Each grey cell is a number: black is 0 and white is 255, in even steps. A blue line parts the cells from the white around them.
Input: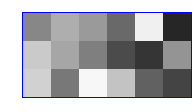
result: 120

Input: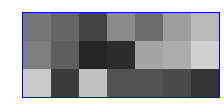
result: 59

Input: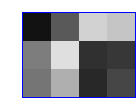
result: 175

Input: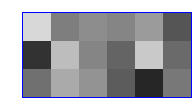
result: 170

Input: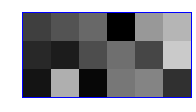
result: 175

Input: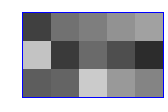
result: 100

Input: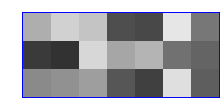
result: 145
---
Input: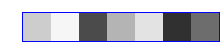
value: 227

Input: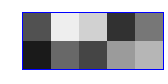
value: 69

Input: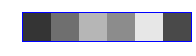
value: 140

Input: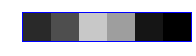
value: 158

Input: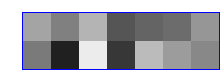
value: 187

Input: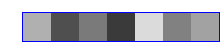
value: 219
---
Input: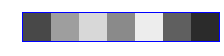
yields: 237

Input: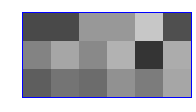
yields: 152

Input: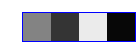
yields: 52

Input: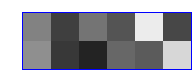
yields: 84

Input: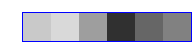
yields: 48

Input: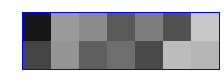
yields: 125

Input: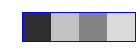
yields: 194
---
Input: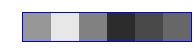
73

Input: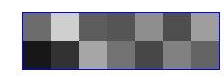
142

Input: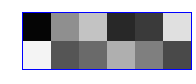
58

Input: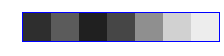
143

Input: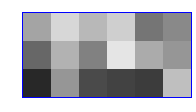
117

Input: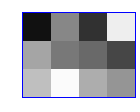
165
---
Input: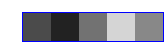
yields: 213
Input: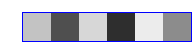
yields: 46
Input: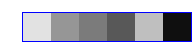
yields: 88
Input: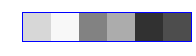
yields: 172
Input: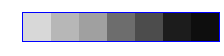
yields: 109
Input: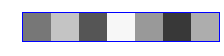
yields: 247
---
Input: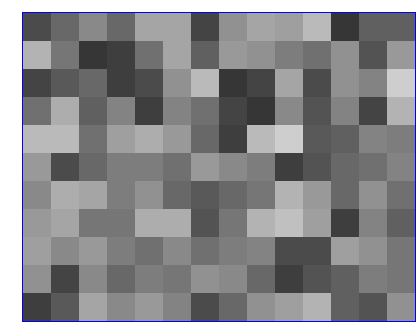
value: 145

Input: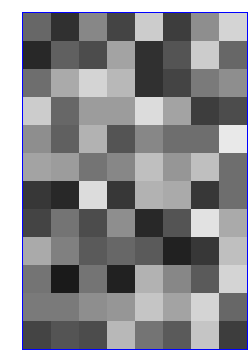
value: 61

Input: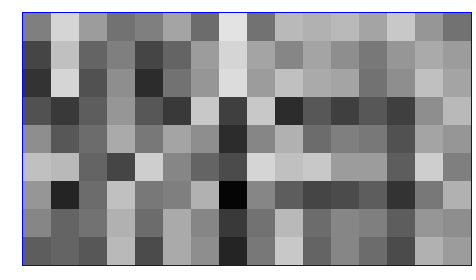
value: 156

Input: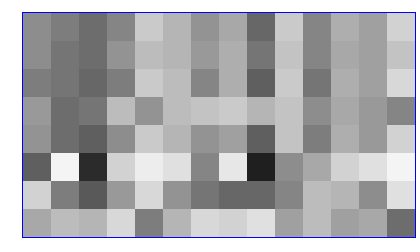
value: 109

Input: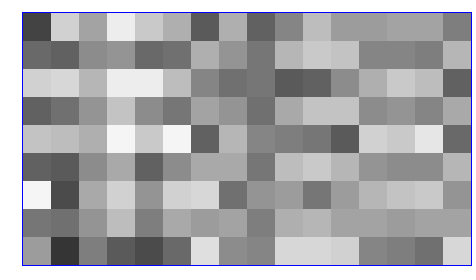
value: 215

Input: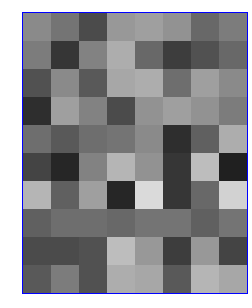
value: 167
